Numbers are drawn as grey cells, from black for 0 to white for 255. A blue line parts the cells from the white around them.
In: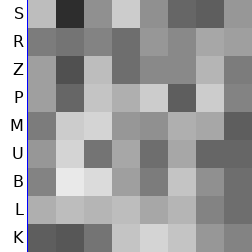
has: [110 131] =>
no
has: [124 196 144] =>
yes
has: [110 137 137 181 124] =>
yes

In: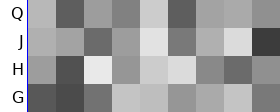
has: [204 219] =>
yes
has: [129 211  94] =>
no
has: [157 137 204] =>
no
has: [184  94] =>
yes
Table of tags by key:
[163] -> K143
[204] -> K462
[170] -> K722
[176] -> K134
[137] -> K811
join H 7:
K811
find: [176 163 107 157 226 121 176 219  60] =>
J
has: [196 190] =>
yes

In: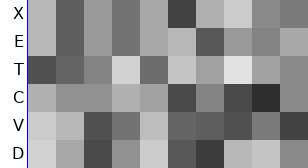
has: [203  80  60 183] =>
no
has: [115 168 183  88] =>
yes
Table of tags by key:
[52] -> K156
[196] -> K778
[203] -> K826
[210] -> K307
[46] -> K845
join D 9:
K778

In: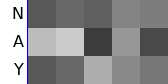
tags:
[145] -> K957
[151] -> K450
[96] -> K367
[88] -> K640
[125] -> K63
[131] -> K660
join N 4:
K660
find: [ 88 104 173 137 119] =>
Y
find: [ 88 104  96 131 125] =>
N

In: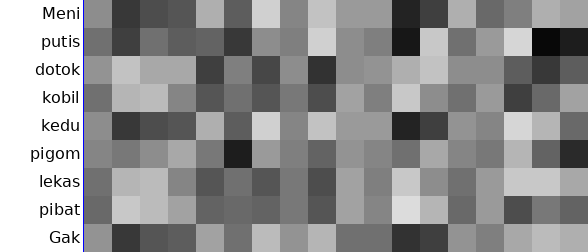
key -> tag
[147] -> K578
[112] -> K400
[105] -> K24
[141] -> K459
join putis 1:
K400
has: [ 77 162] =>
yes
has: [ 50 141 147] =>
yes
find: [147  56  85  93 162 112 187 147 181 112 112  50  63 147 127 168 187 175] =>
Gak

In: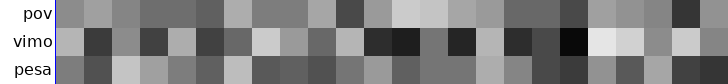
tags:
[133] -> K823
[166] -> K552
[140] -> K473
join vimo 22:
K473
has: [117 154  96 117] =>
yes
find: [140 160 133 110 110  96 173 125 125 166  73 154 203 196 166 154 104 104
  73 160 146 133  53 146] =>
pov
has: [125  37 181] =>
no
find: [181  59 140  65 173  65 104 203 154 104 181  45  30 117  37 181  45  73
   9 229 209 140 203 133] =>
vimo

